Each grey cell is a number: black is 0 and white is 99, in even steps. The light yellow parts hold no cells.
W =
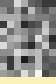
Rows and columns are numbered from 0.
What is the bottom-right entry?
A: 38
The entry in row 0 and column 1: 43
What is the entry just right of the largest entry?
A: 28
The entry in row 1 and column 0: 55
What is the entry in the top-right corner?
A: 22
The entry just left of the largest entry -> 61
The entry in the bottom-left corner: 61
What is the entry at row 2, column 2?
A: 67
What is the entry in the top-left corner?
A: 43
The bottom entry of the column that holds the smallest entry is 85
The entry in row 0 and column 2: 85
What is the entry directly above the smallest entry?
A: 73
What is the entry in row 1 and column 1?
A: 38
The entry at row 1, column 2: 61
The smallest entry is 11
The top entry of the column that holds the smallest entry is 67
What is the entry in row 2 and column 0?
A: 67
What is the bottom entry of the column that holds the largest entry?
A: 95
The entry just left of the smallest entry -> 67

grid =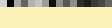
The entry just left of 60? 76
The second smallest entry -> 6
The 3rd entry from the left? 65
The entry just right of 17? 11
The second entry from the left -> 1

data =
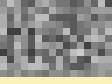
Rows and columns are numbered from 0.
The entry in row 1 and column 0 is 61
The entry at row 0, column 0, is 55
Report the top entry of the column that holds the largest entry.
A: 40
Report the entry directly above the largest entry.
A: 61
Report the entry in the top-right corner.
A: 30
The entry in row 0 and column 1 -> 73
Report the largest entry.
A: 79
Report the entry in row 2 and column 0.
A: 67
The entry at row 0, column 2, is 61
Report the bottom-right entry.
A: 55
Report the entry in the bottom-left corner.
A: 55
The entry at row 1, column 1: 50
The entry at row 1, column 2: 61
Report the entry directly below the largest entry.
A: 35
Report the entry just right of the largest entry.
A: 55
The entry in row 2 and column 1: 40

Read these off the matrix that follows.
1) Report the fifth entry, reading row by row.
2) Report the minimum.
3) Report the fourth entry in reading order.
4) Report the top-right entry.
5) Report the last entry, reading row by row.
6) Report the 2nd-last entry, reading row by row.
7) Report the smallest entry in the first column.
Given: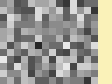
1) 74
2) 15
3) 37
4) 42
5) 74
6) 21
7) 32

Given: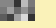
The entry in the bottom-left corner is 36
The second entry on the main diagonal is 62
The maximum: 84
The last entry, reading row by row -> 20

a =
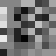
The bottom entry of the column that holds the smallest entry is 47
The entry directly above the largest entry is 24
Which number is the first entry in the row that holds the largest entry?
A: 91
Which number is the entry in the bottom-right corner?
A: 58
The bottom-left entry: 13
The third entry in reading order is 52
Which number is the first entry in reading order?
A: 52
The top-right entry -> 64
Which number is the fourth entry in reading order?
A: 69
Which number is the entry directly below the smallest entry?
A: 36
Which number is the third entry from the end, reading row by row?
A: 52
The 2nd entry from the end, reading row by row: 58
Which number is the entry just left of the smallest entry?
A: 13
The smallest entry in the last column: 36

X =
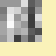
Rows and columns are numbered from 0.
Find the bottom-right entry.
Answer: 70
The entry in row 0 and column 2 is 59
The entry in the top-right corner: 47
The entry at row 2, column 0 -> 53
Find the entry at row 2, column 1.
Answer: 92
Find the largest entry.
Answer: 97
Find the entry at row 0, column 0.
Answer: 59
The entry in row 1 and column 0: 47
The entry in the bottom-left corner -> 59
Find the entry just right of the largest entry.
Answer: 70
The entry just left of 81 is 86

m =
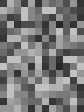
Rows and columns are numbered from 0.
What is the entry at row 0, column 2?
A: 52
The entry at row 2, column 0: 47
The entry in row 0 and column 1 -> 69
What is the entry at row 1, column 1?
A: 58
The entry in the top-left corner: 25
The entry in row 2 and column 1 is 25
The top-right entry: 20
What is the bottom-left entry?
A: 58
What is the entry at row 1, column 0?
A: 69
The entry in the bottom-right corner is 20

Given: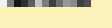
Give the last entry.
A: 31
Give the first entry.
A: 93
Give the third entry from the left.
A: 9
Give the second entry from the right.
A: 25
